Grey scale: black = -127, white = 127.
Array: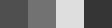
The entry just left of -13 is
-48
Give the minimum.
-74

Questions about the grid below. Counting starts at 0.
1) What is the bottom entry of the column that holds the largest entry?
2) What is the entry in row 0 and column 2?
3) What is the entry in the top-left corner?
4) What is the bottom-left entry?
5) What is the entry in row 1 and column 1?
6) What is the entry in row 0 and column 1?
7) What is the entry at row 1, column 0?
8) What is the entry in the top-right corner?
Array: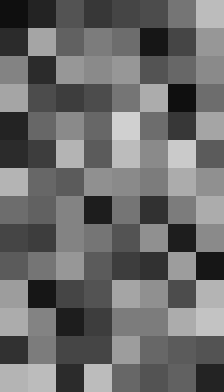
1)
-24
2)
-44
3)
-112
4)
52
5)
37
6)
-92
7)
-84
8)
60

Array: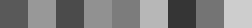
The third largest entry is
24
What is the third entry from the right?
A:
-74
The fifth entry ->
-3

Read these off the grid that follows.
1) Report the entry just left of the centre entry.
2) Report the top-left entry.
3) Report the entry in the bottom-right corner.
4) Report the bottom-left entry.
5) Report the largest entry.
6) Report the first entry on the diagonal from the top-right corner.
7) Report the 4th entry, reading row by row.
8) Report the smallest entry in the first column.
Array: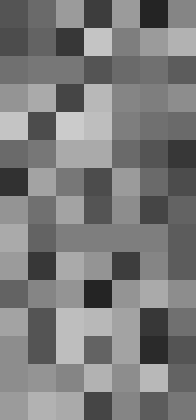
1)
35
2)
-43
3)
-8
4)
27
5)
75
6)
5
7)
-66
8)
-78

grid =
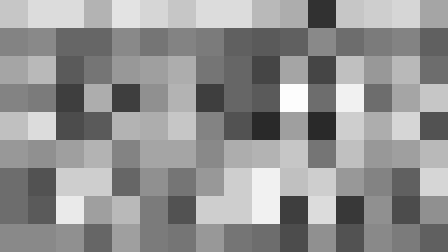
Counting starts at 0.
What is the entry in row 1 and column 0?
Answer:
3
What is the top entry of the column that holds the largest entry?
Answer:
45
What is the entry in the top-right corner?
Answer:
37
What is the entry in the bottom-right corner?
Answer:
-31
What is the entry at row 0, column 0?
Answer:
70
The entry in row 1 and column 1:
9
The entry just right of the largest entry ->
-18
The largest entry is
125
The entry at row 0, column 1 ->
92
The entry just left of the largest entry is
-37
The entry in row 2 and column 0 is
37
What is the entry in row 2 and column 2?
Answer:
-37
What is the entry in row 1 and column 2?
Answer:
-25
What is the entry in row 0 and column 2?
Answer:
92
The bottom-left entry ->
9

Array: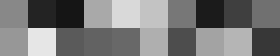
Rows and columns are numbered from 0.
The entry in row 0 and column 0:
8
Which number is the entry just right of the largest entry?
-37
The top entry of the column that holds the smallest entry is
-106
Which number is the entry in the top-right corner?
-15
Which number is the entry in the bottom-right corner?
-72

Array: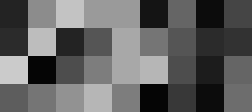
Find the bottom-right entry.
-18
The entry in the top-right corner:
-58
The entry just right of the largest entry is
-122
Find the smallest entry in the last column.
-77
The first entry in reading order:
-92
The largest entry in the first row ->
67
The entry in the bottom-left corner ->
-34
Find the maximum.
75
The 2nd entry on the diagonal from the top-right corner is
-84
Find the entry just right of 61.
-92
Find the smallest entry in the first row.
-115

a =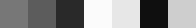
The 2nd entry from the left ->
-35
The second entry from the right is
-112
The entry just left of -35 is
-8

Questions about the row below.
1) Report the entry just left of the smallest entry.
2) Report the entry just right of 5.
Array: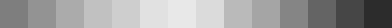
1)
-57
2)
-27

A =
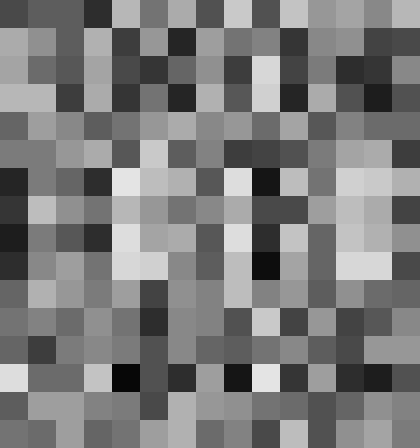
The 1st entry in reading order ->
-54
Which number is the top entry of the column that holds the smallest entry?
55
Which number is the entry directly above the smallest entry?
-4
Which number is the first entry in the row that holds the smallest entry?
93
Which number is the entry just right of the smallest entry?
-46
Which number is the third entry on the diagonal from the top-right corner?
-82
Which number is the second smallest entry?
-114
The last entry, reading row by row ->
-4
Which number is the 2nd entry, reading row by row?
-34
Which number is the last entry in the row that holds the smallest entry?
-46
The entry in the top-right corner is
55
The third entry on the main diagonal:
-40
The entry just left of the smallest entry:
67
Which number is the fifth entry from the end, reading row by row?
61
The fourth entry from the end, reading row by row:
-46
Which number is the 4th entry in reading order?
-82
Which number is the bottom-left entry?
-12
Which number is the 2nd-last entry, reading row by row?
36
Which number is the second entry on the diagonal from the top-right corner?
-60
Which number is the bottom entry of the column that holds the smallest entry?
-12
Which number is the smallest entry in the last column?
-66
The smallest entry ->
-120
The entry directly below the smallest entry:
-4
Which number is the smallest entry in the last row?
-54
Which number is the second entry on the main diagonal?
16
